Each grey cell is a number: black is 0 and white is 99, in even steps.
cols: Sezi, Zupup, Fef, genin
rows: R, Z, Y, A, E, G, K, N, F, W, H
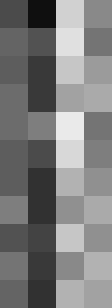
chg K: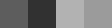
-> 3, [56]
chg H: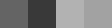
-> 1, [19]
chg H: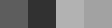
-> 0, [39]

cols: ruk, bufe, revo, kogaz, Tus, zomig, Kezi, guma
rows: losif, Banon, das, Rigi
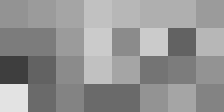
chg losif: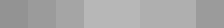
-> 3, [75]
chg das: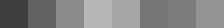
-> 3, [75]

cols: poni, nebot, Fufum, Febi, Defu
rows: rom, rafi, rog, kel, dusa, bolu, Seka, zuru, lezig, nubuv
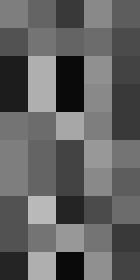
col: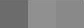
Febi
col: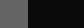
Fufum
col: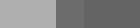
nebot
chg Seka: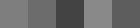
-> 1, [39]
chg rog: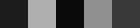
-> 4, [26]

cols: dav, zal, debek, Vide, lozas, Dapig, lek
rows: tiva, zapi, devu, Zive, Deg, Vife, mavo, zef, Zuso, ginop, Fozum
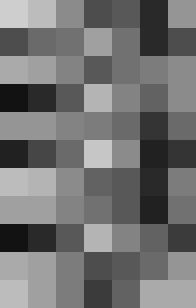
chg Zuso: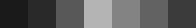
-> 0, [7]
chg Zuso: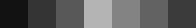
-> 1, [16]
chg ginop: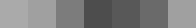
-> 6, [58]
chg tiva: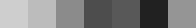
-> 5, [16]

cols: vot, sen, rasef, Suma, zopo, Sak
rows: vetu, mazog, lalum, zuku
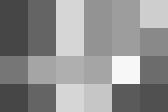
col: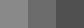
Sak
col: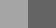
sen
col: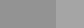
Suma

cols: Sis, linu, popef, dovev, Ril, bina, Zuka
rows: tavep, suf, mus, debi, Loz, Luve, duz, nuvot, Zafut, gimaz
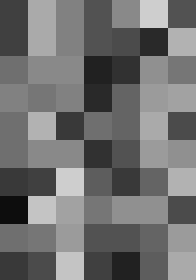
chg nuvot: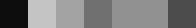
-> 3, [46]
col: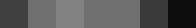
Sis
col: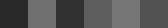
dovev
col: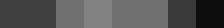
Sis
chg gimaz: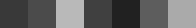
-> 2, [76]
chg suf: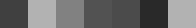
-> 1, [66]
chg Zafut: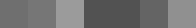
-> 6, [60]

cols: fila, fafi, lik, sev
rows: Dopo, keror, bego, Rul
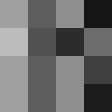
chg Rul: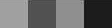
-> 1, [36]
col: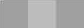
fila
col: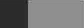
lik
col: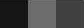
sev
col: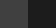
sev

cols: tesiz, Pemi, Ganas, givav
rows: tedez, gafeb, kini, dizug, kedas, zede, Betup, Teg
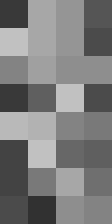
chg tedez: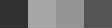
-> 0, [22]
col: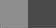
givav
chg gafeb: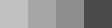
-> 2, [58]
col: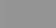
Ganas

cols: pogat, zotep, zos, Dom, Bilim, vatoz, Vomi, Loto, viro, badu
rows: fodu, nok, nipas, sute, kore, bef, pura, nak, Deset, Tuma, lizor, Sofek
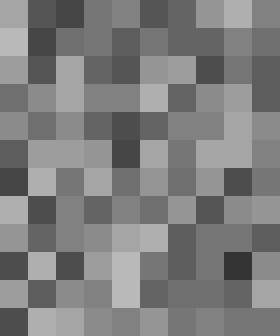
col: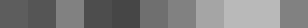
Bilim
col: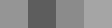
badu
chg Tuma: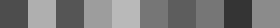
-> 2, [30]

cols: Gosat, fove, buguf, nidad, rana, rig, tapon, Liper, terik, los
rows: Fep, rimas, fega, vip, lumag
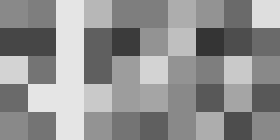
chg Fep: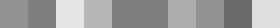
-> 0, [53]
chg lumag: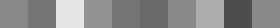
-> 5, [37]
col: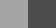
terik

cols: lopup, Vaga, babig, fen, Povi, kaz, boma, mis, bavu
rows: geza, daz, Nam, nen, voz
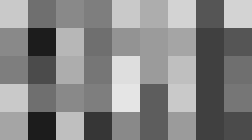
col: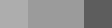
kaz
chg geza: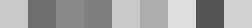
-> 6, [82]

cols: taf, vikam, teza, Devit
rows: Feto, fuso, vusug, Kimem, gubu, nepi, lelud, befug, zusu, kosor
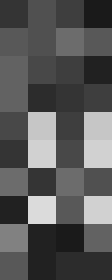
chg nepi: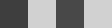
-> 0, [20]
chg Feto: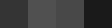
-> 2, [24]
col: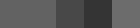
taf
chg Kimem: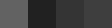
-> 1, [17]
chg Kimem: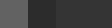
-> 3, [24]
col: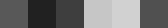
Devit
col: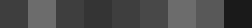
teza

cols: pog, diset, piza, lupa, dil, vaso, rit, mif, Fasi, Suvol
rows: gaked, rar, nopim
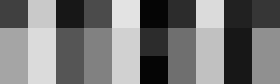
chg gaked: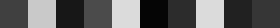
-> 4, [88]
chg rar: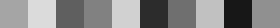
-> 2, [33]
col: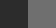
rit
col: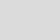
diset
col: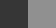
Suvol
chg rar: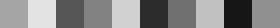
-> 1, [85]

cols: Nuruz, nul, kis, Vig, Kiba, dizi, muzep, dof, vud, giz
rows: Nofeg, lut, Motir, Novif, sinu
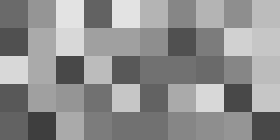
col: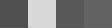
Nuruz
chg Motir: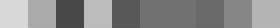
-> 9, [73]
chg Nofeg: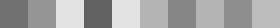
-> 0, [41]
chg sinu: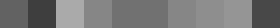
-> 3, [48]
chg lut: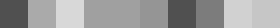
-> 5, [55]

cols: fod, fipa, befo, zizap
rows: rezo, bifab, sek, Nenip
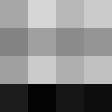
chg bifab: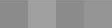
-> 0, [51]
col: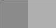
befo
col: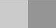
zizap
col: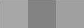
fod
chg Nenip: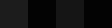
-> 3, [5]
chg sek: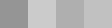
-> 0, [62]

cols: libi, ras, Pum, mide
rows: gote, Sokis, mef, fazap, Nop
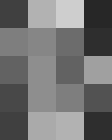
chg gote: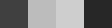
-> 1, [69]
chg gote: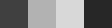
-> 2, [80]
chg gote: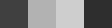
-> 3, [15]
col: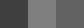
libi

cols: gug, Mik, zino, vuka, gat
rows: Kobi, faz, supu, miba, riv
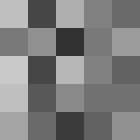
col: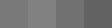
vuka
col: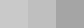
gug

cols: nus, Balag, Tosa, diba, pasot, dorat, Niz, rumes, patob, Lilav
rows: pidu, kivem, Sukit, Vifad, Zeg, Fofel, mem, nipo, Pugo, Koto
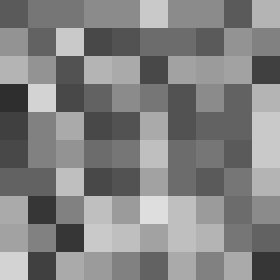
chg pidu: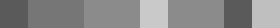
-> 9, [70]
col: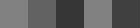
Balag
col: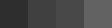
nus

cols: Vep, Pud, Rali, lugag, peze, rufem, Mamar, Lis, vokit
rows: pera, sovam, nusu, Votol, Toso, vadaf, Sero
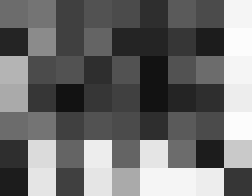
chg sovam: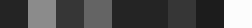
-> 2, [25]
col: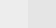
lugag
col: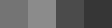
Pud
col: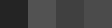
peze
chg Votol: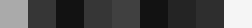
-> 8, [92]
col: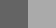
peze

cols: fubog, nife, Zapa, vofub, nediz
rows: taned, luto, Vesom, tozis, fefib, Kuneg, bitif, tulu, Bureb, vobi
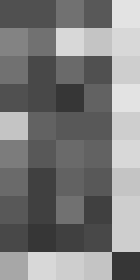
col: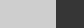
nediz
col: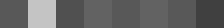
vofub
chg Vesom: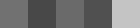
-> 4, [80]

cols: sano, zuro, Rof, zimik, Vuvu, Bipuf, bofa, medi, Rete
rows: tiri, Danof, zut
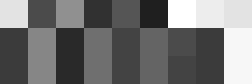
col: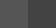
Vuvu
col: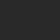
Rof
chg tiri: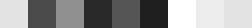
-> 3, [19]

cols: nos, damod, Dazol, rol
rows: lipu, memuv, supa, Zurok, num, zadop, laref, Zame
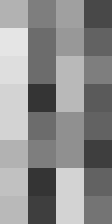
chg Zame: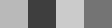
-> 2, [82]
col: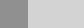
Dazol
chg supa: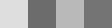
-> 3, [49]
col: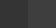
damod

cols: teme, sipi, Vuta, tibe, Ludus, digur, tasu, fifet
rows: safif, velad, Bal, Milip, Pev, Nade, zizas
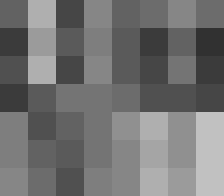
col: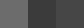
digur
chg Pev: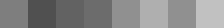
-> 3, [45]
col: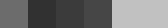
fifet
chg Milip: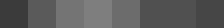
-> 3, [45]

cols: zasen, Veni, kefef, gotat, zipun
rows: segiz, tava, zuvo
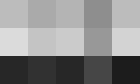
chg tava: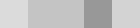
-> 2, [79]
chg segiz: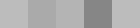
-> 3, [55]
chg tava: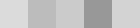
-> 1, [76]
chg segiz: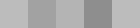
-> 1, [66]
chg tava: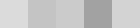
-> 3, [59]
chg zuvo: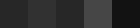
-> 4, [11]
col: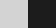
zipun

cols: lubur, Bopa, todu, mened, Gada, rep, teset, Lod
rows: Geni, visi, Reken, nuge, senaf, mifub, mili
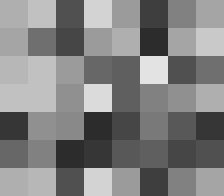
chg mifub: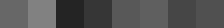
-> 2, [17]
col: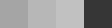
lubur
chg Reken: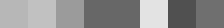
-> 4, [37]
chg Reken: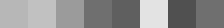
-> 3, [40]
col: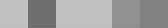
Bopa
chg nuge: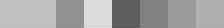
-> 6, [56]

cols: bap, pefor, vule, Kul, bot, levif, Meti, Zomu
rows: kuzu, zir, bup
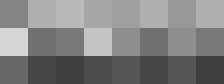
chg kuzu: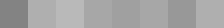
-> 5, [68]
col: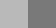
vule
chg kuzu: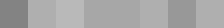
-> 4, [62]

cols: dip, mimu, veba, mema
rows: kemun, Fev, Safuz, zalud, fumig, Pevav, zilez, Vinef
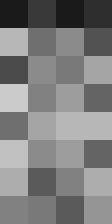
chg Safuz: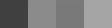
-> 0, [29]
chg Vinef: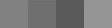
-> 1, [47]
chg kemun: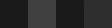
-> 1, [22]
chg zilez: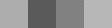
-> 3, [67]
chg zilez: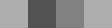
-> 1, [35]

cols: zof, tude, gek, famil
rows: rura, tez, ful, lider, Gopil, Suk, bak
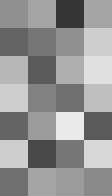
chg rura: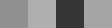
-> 1, [64]
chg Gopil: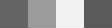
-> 2, [91]
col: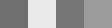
gek
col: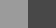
tude
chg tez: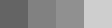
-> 1, [46]

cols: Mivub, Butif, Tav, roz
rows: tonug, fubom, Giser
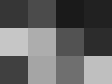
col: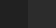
roz
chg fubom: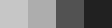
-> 3, [17]
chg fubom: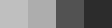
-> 0, [77]
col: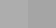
Butif
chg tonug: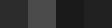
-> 0, [21]
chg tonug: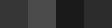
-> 3, [13]
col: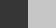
Mivub

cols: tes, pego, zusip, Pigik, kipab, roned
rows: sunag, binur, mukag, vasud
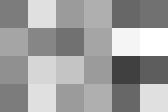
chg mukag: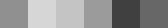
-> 5, [36]
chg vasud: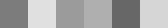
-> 5, [87]
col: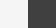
kipab
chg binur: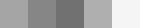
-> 3, [64]
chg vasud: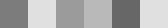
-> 3, [68]
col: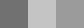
zusip

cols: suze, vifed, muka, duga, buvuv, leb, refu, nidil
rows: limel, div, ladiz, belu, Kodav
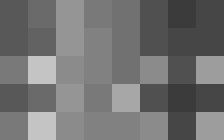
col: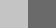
vifed
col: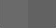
vifed
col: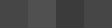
refu
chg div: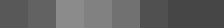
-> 2, [58]
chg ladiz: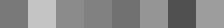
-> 5, [54]
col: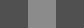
leb

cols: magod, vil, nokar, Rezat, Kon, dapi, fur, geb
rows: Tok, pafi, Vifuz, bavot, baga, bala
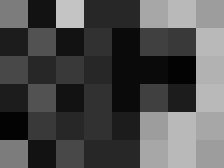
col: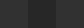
Rezat
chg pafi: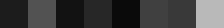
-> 3, [19]
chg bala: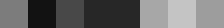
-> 6, [72]
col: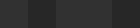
Rezat
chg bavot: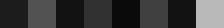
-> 6, [11]
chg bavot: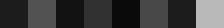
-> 5, [25]

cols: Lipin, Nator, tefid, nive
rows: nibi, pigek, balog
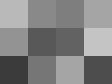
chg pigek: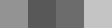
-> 2, [38]
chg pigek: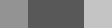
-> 2, [38]
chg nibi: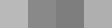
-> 3, [64]
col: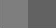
tefid
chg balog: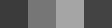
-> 3, [30]
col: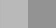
Lipin

